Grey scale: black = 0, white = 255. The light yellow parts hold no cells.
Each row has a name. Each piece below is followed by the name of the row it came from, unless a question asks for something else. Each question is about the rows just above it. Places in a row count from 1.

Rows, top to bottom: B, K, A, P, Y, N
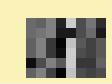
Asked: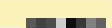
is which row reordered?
P
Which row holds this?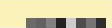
B
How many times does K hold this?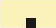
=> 3
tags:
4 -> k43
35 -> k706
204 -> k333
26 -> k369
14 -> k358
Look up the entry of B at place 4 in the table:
k706
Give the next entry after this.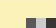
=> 56

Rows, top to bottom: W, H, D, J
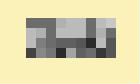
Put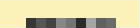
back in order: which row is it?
J
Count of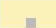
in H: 4
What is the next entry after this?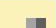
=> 108
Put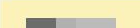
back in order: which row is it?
H
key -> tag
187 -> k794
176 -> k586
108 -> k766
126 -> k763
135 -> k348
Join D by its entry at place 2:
k763
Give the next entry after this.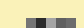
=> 55
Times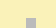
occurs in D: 2

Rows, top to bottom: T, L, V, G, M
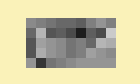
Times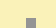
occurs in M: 5
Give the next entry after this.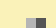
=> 94
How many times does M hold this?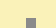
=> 1
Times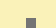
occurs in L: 0
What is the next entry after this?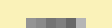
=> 172

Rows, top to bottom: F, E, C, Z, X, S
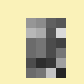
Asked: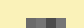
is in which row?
Z
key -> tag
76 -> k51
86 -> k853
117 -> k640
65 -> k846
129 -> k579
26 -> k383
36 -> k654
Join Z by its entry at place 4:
k640
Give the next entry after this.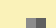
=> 86

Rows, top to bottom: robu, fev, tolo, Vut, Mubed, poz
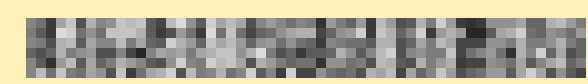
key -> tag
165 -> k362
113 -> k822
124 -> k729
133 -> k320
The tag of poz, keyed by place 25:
k320
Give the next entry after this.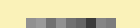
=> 113
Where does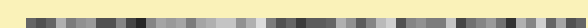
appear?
Vut

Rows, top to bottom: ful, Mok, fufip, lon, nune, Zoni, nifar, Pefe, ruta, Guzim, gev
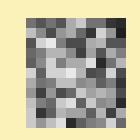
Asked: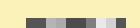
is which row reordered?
fufip
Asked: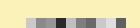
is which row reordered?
ruta
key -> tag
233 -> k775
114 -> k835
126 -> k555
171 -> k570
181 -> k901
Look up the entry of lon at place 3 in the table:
k901
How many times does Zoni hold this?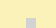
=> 4

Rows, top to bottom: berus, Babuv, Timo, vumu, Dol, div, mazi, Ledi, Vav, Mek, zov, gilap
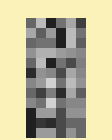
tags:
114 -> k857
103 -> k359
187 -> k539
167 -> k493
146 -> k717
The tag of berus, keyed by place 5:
k493
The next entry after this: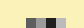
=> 114
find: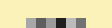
Babuv
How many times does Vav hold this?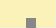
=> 3

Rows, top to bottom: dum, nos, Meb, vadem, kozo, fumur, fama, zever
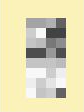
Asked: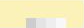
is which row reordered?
fama
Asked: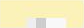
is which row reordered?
fumur
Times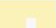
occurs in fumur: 2
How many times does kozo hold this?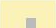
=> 1
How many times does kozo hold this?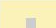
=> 0
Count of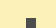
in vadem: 3
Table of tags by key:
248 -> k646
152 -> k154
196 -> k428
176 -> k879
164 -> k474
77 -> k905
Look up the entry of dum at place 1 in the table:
k474

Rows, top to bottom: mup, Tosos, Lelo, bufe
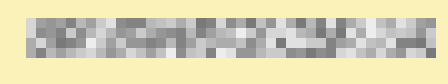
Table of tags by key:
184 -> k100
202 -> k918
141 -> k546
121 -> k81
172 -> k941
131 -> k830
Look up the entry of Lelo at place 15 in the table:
k100
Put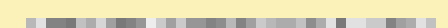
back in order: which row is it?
Lelo
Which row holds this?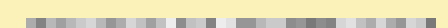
bufe
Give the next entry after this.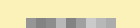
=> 172
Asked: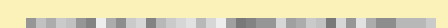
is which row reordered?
Tosos
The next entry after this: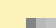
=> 202

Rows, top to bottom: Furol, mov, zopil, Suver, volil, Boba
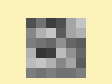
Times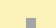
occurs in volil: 1
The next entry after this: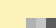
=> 165
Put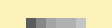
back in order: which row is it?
mov
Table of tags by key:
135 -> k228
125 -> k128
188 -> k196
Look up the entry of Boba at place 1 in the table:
k128
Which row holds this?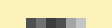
Furol
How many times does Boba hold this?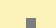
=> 3

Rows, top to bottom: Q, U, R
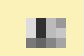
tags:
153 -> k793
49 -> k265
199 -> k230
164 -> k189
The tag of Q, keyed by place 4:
k793
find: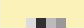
Q
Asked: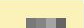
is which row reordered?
R

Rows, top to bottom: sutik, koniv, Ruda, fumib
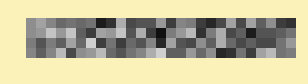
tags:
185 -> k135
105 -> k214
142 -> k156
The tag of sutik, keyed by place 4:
k214
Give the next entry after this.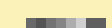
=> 152
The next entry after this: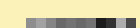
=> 84
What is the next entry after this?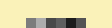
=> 84

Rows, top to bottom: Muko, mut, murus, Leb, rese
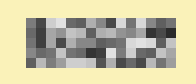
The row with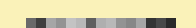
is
mut
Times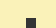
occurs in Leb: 1
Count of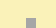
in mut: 2
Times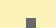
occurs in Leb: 3
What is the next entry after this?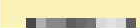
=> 195

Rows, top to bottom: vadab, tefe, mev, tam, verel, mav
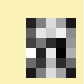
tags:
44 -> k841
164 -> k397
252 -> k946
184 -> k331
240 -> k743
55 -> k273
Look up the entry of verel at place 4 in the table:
k841
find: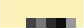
mev

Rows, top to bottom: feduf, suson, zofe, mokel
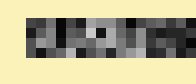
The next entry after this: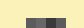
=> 18
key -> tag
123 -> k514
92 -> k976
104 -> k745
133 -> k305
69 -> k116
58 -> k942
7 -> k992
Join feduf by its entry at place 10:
k976
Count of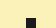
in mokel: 2
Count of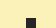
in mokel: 2
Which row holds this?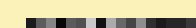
suson

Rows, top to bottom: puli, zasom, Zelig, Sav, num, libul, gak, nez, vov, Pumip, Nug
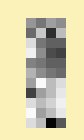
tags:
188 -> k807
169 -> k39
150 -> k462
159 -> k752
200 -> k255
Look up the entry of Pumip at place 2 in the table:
k752
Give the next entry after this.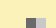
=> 46
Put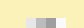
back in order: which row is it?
Pumip
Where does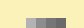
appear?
libul

